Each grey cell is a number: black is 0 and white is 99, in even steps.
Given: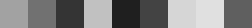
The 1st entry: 63
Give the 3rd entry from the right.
83
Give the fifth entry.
12

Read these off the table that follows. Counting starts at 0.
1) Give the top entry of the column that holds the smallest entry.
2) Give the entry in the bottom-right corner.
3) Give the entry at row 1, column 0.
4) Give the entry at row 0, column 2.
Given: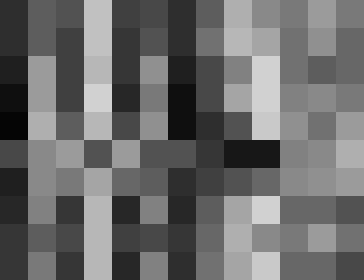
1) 18
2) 28
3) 18
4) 32
